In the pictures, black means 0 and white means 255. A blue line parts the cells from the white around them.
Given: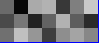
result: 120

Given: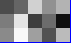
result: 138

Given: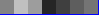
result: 116

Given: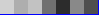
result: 137

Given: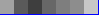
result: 126

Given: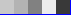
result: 179
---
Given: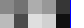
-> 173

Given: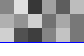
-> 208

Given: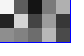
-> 68

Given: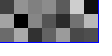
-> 134

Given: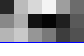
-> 18

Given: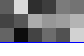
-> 172

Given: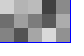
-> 124

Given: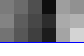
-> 71
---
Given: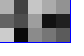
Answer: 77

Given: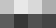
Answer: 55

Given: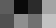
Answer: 143

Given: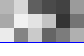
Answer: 241

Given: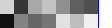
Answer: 131

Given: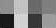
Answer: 210

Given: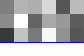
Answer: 254

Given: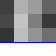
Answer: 195
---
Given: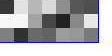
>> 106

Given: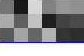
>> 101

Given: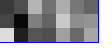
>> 84

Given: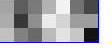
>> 106

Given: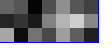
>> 114

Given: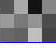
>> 191
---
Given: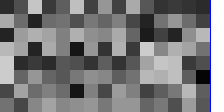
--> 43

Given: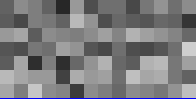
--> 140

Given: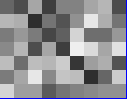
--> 77

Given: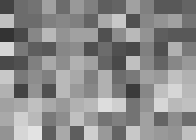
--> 100

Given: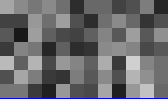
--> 38
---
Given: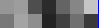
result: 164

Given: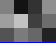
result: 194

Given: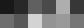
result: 88

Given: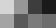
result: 89

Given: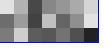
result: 156

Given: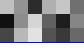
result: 141
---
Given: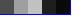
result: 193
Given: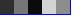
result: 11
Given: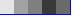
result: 127
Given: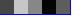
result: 135
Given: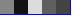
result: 220
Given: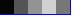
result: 147
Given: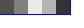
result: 234
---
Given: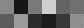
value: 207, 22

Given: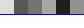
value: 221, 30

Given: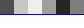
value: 238, 37

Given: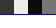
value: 236, 12

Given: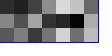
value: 217, 5

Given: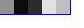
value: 226, 12

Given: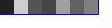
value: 206, 33

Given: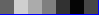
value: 207, 5
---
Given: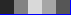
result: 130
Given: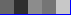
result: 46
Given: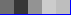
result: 54
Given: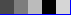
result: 125
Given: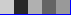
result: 39
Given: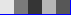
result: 122
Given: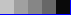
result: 160
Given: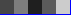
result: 125
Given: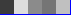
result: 221
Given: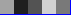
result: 31
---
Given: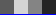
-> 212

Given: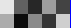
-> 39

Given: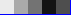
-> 115

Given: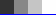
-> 135

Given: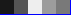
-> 238

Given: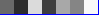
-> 168

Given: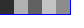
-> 96
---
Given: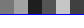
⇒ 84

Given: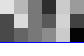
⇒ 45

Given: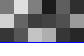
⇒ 27

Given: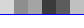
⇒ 59

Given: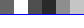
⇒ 41

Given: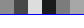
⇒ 27
